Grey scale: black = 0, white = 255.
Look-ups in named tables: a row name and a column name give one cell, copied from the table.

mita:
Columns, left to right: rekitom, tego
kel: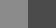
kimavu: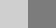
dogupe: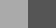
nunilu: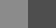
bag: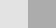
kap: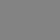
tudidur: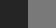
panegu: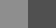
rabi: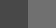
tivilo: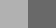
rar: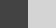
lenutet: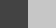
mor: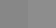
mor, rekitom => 135
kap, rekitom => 131
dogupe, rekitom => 170
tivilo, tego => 105
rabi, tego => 112
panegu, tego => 80
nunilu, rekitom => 139
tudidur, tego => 121
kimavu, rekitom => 207
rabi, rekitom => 72
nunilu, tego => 78
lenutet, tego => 198
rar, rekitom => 67
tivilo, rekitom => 177
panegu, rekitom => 142
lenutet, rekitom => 67
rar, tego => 212
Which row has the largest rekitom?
bag

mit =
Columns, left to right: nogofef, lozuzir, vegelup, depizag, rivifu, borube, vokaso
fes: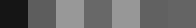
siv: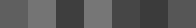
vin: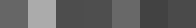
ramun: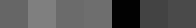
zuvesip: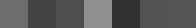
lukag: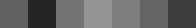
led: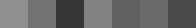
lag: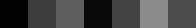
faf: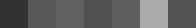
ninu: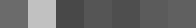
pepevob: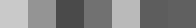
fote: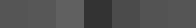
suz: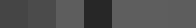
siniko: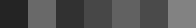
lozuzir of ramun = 127
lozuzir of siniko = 105
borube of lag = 140
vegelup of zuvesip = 78
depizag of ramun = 110
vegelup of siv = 62
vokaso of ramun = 74
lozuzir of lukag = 37
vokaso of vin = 74
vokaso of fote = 85
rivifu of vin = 104
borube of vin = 66
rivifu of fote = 75
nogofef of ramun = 102
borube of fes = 97

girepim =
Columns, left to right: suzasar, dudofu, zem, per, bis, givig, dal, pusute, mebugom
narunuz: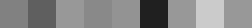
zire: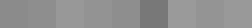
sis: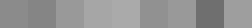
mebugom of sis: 158
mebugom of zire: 153
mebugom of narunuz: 152
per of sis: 166
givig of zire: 120
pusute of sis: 111
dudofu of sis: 133
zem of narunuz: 152
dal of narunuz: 152
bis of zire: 142
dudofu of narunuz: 95
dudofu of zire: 142
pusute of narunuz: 203
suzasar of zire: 139
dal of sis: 153
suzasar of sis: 139
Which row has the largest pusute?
narunuz

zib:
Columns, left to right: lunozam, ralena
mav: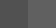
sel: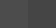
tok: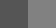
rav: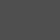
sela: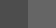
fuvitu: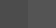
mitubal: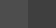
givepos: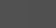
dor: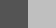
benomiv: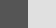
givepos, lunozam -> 81
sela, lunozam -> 77
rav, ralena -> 79
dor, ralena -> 191
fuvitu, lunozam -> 76
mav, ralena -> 96
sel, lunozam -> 76
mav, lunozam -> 81
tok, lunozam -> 85
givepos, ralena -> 80
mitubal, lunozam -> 77
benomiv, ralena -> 224
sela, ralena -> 101
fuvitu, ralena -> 84
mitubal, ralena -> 63
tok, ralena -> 129
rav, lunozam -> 79

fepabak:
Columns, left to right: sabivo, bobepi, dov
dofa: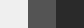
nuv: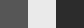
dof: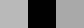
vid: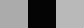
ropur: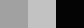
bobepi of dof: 1
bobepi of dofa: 84
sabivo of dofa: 239
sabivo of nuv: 86
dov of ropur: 4
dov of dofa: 42

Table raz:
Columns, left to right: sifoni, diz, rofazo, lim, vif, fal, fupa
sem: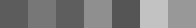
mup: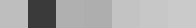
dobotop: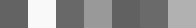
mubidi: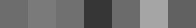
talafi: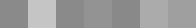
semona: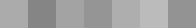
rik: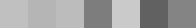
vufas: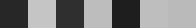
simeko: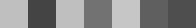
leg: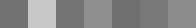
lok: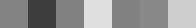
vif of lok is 129
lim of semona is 149
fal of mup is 199
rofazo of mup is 176
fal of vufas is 190
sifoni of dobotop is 99
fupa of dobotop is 177
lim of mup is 174
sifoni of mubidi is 109
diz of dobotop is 249
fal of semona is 187
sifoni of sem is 92
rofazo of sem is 94
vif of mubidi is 107
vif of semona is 174
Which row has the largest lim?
lok

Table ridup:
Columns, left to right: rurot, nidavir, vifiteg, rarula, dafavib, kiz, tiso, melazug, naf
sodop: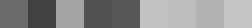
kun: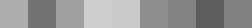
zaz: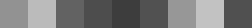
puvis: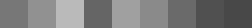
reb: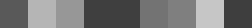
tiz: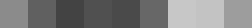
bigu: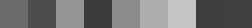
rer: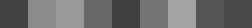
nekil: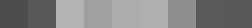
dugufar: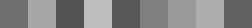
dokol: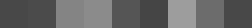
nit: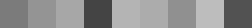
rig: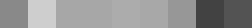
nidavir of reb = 181
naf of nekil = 87
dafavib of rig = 172
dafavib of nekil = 170
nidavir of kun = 114
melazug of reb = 198
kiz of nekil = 175
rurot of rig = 137
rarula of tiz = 80
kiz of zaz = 81
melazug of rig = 66
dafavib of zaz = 61

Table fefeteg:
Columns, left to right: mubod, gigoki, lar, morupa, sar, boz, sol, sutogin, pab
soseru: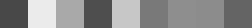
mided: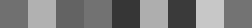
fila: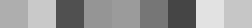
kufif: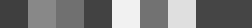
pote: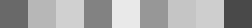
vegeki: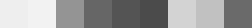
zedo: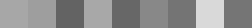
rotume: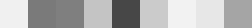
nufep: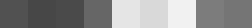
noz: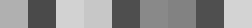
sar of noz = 78
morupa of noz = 199
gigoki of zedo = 158
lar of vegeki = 148
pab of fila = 198
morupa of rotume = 196
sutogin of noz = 79
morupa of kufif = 66
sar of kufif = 241
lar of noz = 210
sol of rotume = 242
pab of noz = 211
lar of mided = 99
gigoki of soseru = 235
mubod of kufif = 63
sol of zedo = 116

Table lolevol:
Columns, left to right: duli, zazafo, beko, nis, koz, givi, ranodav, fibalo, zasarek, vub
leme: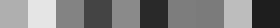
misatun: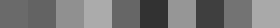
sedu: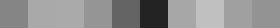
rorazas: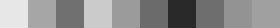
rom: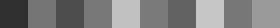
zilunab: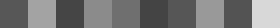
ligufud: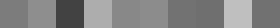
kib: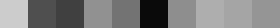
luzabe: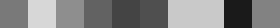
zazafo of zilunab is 163
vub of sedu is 147
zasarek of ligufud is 191
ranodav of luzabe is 201
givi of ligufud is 140
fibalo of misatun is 63
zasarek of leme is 189
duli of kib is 204
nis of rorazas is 203
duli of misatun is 106
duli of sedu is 133
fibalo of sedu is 192
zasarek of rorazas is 147
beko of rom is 77

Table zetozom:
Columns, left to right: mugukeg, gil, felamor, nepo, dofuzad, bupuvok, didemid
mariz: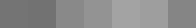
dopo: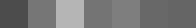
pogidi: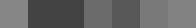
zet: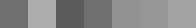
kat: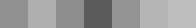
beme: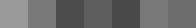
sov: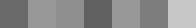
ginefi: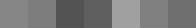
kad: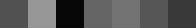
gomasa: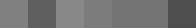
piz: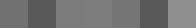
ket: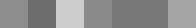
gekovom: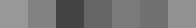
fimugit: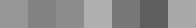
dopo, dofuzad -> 126
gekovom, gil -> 129
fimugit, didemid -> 169
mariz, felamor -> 137
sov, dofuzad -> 152
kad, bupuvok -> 86
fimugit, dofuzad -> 120
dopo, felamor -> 181
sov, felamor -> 143
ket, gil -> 109
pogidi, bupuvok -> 120
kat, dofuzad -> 147
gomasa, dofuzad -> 116
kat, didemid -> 190
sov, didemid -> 198
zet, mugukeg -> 111
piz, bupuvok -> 89
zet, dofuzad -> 146
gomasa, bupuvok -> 116
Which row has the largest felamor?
ket

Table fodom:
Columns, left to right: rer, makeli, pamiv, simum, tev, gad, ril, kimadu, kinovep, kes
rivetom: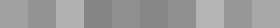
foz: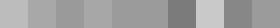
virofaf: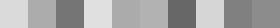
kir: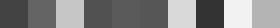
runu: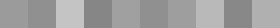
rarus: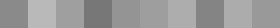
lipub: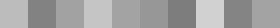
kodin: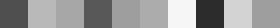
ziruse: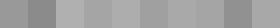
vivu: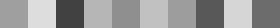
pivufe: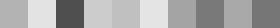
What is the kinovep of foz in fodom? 135
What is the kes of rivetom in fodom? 168
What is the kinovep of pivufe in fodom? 169
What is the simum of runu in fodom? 134
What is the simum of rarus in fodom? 119
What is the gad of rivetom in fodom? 135
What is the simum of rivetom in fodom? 134
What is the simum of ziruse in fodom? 165
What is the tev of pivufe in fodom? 192
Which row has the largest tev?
pivufe

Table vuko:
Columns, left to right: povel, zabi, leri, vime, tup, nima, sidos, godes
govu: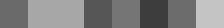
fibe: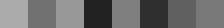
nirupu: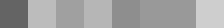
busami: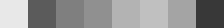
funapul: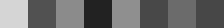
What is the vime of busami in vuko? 144
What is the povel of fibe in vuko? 170
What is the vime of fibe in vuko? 34
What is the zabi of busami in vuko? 91
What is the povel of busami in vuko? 232
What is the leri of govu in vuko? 167
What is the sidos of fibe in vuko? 96
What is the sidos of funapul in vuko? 107
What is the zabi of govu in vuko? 167
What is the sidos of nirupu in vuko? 153
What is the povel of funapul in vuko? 213
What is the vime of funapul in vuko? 34

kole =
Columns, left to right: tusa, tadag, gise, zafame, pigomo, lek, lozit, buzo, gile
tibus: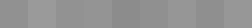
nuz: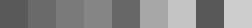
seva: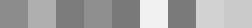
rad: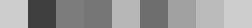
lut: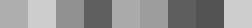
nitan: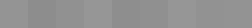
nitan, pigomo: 142
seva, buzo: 210
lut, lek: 157
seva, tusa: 140
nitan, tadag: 141
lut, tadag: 205
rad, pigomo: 183
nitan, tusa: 148
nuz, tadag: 106
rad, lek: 110
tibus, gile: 151
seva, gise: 123
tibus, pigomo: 140
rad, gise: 124

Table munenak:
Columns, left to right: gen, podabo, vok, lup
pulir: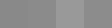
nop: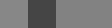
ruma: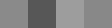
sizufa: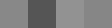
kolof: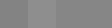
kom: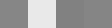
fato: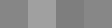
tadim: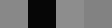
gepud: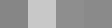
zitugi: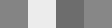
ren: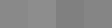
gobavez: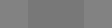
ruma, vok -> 157
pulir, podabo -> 139
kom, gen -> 134
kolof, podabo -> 142
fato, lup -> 135
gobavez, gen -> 130
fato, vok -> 126
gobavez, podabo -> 120
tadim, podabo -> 6
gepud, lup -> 138
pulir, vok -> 153
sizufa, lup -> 134

